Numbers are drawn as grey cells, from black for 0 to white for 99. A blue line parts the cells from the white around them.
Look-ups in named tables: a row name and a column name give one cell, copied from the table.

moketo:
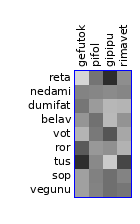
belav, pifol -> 44
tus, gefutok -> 18
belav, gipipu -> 72
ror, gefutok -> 35
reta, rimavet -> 55
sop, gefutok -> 62
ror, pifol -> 59
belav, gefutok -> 58
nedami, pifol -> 52
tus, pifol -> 53
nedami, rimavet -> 52
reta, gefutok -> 83
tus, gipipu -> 79
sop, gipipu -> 43
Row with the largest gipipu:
tus

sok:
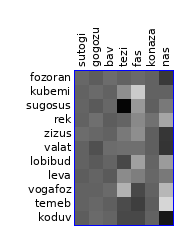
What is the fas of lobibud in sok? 62
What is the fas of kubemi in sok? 79
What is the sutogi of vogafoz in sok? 38
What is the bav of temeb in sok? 37
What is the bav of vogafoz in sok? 41
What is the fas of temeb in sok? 24
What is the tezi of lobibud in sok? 28
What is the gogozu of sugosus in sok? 35
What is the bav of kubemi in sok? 38
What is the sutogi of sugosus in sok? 39
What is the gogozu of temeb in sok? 40
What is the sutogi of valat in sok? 38
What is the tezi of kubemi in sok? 55
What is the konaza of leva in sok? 40
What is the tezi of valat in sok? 43
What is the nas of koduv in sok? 9
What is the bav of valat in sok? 42
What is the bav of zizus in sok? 38

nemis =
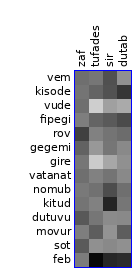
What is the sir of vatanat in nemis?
45
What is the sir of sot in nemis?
53
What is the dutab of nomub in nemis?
43
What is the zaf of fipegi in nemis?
49
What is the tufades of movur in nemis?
36
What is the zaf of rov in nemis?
25
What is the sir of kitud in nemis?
14
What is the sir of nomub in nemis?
30
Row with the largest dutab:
vude

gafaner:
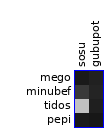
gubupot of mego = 13
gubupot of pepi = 9
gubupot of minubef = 14
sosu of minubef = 22
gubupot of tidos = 12
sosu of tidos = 75
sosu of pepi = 10
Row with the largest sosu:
tidos

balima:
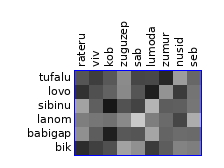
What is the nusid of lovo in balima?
23
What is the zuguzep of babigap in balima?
34
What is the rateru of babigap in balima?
56
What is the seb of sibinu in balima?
46
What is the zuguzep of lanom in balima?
53
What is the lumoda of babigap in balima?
64
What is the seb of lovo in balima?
45
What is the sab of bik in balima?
56
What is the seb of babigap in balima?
41
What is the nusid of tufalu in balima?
61
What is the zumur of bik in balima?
36
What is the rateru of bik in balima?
17
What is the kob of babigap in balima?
12
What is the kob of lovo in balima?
38
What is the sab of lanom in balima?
78
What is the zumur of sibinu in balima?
36
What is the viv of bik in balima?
25
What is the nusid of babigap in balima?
42

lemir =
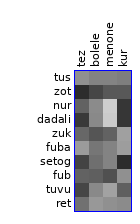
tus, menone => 51
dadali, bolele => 53
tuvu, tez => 27
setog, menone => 51
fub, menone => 31
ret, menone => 56
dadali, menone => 79
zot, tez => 17
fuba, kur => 61
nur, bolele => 54
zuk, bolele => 33
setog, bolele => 43
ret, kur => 54
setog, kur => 17
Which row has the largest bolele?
ret

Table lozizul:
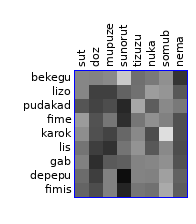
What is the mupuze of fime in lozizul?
46
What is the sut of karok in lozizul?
55
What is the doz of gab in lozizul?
18
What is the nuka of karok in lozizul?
30
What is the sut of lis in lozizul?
45
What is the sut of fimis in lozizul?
39
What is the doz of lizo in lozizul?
25

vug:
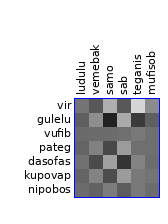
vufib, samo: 42
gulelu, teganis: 23
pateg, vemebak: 50
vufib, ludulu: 41
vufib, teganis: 47
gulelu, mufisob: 37
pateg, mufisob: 43
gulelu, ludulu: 37
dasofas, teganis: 51
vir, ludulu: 45
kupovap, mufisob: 45
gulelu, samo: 13
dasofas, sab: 20
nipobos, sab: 36
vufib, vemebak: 42
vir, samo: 68

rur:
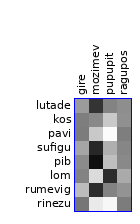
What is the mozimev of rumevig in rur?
17
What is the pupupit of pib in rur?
74
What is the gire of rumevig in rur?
73
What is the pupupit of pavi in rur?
98
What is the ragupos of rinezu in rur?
48
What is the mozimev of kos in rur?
53

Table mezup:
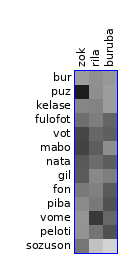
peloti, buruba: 31
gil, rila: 53
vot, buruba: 37
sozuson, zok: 46
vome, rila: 22
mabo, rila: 36
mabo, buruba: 55
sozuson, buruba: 82
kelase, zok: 52
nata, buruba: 36
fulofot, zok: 43
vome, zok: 58
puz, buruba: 61
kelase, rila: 51
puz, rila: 55
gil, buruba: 49
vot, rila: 40

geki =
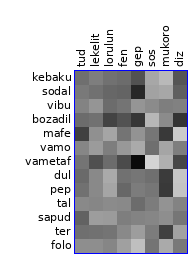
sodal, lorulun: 40
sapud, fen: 49
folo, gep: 74
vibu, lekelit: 58
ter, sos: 48
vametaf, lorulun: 42
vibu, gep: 58
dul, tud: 41
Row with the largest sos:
vametaf

